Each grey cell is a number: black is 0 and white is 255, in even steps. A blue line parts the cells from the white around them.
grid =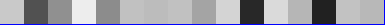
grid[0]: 201
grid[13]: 33
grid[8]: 164
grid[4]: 140
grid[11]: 218

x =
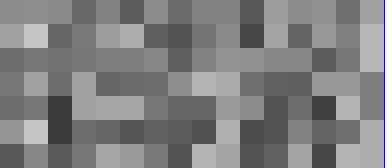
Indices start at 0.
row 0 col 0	139
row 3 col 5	106
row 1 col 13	151
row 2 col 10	145
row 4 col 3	162
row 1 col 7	83
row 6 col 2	90
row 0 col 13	144
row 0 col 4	131
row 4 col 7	101
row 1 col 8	116
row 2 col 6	135
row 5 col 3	109
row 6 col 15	172
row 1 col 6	95
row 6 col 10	82
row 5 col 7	92
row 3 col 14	152
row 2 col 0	108
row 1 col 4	156
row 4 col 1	118
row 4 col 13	63
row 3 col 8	179
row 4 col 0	108
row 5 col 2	60
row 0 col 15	161
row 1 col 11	163
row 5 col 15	172
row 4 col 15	125
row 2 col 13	92
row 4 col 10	140
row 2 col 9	147
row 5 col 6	98

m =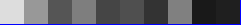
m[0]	221
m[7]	128
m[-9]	152

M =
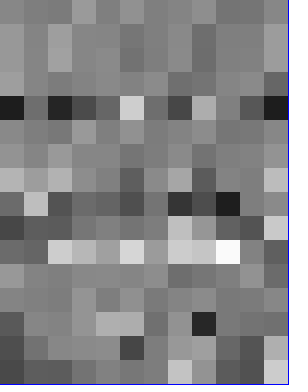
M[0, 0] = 135
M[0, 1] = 126
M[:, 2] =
[123, 158, 161, 124, 37, 120, 153, 178, 83, 91, 205, 127, 125, 131, 135, 92]
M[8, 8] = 77
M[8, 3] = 107
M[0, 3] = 154
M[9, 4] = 128
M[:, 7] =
[132, 137, 138, 111, 71, 131, 138, 166, 53, 191, 204, 110, 132, 146, 152, 195]
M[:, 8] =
[142, 110, 109, 116, 173, 140, 115, 91, 77, 150, 197, 118, 139, 39, 159, 147]
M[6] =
[147, 133, 153, 134, 134, 117, 125, 138, 115, 127, 130, 147]
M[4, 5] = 206
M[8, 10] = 126
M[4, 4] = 102
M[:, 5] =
[145, 118, 114, 130, 206, 145, 117, 94, 79, 116, 214, 133, 144, 173, 70, 119]
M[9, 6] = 125
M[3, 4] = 137
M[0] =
[135, 126, 123, 154, 127, 145, 127, 132, 142, 116, 117, 135]
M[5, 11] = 135
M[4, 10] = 87
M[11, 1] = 131
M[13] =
[89, 134, 131, 148, 175, 173, 112, 146, 39, 121, 115, 112]
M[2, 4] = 138
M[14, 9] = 103
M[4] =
[29, 110, 37, 75, 102, 206, 110, 71, 173, 128, 87, 29]
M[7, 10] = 126
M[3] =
[158, 133, 124, 131, 137, 130, 139, 111, 116, 133, 138, 102]
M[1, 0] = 152
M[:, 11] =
[135, 156, 156, 102, 29, 135, 147, 188, 138, 201, 95, 107, 135, 112, 175, 204]
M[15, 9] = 91

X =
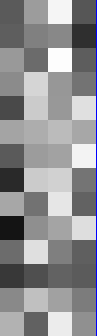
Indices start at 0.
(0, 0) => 90
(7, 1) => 203
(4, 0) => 73
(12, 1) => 192
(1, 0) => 94
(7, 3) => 116
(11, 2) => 98
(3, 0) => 139
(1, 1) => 128
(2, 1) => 107
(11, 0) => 56
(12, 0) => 137
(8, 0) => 167
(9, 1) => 143
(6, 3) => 243
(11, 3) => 91

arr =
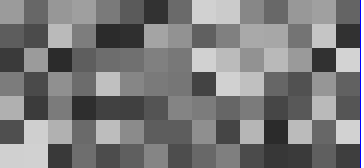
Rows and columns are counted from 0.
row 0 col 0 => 155
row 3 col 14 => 97
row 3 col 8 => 67
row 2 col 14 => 211
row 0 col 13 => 160
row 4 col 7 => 132
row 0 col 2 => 151
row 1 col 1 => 75
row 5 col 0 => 79
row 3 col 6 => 122
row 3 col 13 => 150
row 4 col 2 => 123
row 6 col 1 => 209
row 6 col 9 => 127
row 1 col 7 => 146
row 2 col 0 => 58
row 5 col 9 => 69
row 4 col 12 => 88
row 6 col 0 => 208
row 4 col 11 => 70
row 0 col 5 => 90
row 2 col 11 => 185
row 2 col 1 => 155
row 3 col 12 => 81
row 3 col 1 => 74
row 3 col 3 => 108
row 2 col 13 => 49
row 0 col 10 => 135
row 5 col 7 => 93
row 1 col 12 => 116
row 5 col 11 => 43
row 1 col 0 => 93
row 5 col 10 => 182

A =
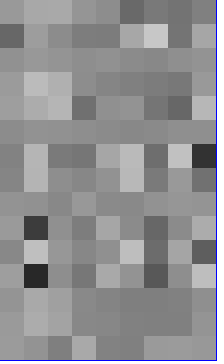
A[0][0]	153
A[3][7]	120
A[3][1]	187
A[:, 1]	[168, 157, 152, 187, 172, 146, 181, 180, 145, 60, 191, 40, 169, 172, 147]
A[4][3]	112
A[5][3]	142
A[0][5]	105
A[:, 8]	[128, 166, 147, 153, 183, 143, 50, 113, 148, 172, 94, 190, 143, 148, 152]
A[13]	[154, 172, 163, 136, 135, 129, 128, 128, 148]
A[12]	[148, 169, 160, 137, 132, 127, 127, 129, 143]
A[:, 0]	[153, 103, 145, 155, 158, 140, 130, 133, 147, 154, 136, 158, 148, 154, 155]
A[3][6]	124
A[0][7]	115
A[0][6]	121
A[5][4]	139
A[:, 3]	[149, 125, 142, 141, 112, 142, 118, 135, 152, 125, 135, 119, 137, 136, 169]
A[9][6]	103
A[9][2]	144
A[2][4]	145
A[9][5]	139
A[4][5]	147
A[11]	[158, 40, 142, 119, 169, 147, 88, 142, 190]
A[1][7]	116
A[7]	[133, 180, 142, 135, 146, 184, 122, 153, 113]
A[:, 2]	[169, 140, 148, 176, 181, 145, 122, 142, 136, 144, 151, 142, 160, 163, 127]
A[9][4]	166

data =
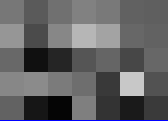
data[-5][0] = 119
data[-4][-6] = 75
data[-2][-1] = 82
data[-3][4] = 101
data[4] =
[98, 22, 5, 127, 51, 26, 58]
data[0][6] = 95
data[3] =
[135, 139, 123, 110, 57, 200, 82]
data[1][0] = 150
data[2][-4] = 85
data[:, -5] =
[112, 135, 37, 123, 5]
